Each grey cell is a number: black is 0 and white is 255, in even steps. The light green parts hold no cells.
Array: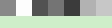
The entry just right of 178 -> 198
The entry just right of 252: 82

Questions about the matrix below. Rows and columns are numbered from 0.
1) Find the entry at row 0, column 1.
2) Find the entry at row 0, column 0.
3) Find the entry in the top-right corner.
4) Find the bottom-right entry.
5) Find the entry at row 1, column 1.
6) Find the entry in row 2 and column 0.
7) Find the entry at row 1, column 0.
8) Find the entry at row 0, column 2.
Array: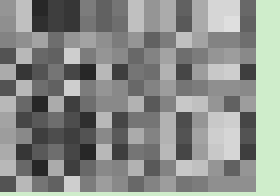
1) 192
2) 149
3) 104
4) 143
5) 192
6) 131
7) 143
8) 39
